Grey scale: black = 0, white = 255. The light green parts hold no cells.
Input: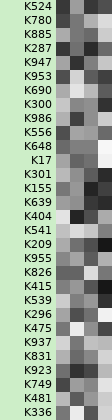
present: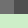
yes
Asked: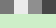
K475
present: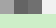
yes

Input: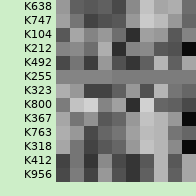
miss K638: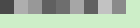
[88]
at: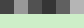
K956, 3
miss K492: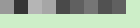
[61]
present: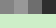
yes
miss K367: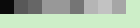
[146]
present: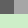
yes

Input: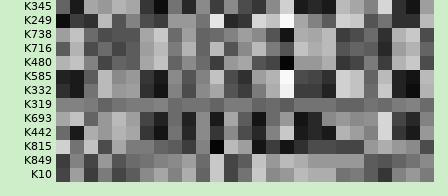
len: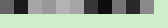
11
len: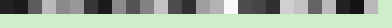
27
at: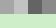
K480, 7
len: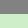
2
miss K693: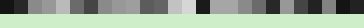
[144]
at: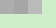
K738, 18

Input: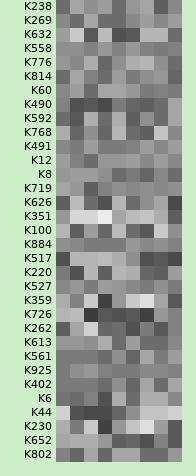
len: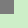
1
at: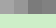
K60, 5
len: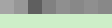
8
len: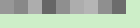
9
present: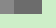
no
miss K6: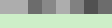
[115]
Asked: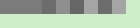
K402

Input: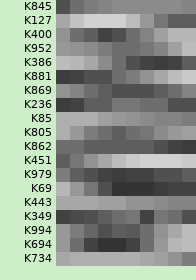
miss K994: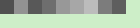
[102]
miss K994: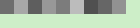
[88]
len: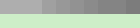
10
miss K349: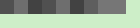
[74]
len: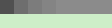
8
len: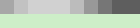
10

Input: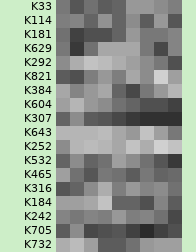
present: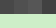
yes
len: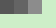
3
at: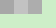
K252, 5
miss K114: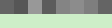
[146]
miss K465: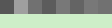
[106]
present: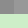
no
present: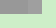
no

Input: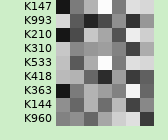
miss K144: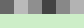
[110]
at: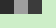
K418, 4
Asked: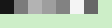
K363
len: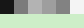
6
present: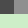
yes
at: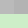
K418, 1
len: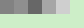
5

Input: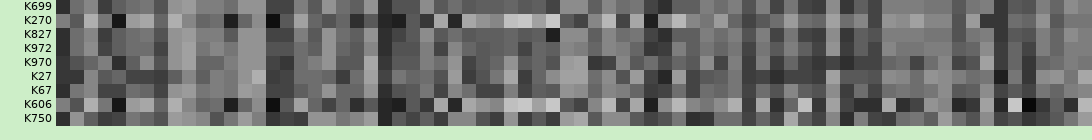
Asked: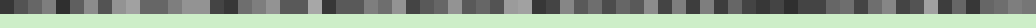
K970
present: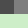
no
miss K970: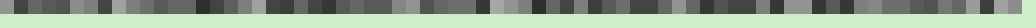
[76]
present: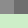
no

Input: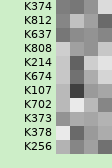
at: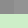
K637, 2
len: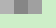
3
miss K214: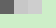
[227]
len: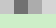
4
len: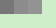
3

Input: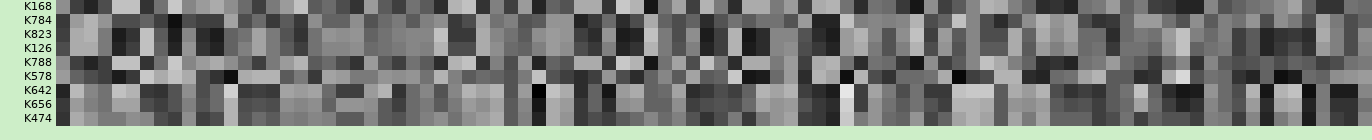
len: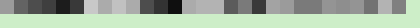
29
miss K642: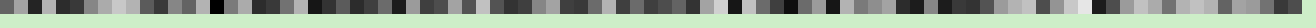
[185]
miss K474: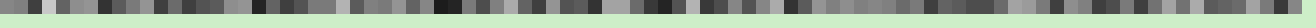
[70]
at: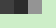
K823, 38
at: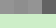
K823, 20

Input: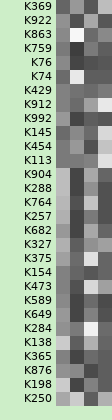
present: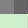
yes
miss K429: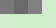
[114]
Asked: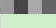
K682

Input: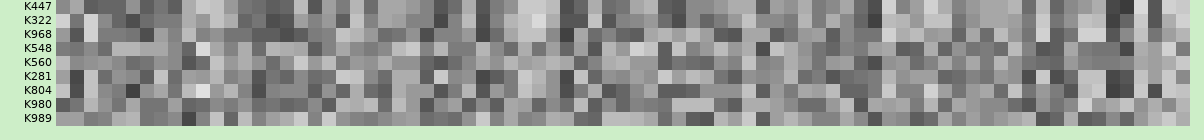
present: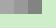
yes
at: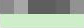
K804, 42
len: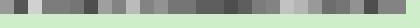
29

